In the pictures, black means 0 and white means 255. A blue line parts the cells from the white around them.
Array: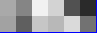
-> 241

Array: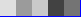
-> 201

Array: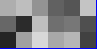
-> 147

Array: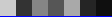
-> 133

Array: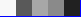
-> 167

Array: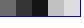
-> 20

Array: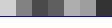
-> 73
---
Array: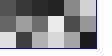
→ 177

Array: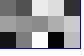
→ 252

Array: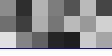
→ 97

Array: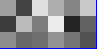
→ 111

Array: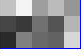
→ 105

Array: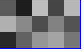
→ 150

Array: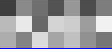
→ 219

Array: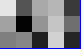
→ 31

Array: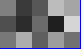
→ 95

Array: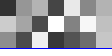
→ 239
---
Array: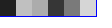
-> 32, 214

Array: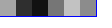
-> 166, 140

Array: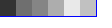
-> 51, 193

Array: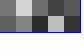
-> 118, 53

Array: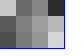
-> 199, 213

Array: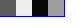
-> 92, 157

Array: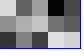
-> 217, 209

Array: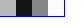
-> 183, 251
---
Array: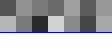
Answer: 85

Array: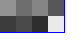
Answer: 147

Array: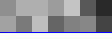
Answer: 143

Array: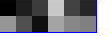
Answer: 1

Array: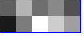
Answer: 96

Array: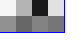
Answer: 246

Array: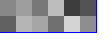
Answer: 136

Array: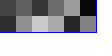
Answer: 69
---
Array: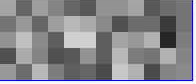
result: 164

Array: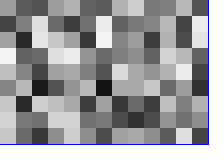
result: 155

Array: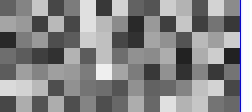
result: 98

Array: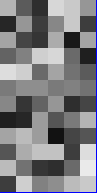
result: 180

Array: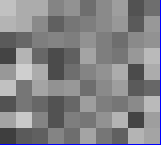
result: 193

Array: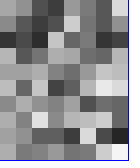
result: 167

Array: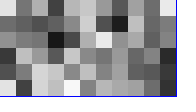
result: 227
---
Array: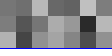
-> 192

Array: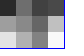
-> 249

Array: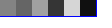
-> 214

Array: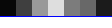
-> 222

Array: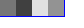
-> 225

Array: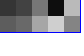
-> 207

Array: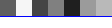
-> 246
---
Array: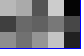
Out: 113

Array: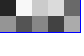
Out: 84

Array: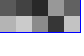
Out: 203

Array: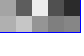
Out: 198

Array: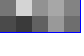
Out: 58

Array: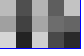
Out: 35

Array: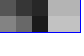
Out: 104

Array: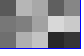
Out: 175

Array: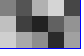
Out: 169

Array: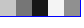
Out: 118
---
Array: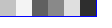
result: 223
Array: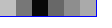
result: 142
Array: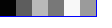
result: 248
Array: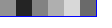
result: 216
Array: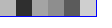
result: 91
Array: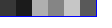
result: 198
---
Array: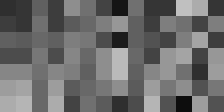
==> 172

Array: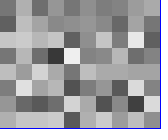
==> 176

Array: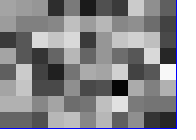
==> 101

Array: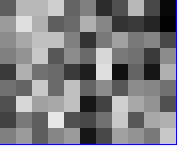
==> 128

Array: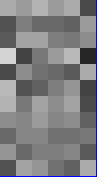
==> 82

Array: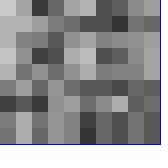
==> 116
